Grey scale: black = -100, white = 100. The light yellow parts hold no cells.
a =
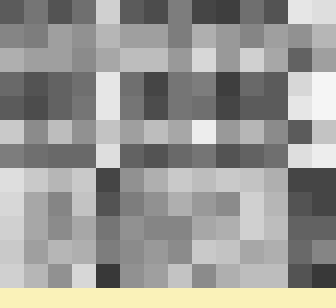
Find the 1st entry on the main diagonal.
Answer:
-29
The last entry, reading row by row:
-56
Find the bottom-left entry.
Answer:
63
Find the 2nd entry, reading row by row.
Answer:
-8
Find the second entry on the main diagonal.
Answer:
-2
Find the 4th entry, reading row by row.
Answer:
-13
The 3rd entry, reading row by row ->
-35
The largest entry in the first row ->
80
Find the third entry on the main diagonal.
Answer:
25
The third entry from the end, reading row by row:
48
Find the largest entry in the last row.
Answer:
69
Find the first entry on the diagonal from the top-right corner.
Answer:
74
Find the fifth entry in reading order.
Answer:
63
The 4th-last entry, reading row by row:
48
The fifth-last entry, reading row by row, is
37
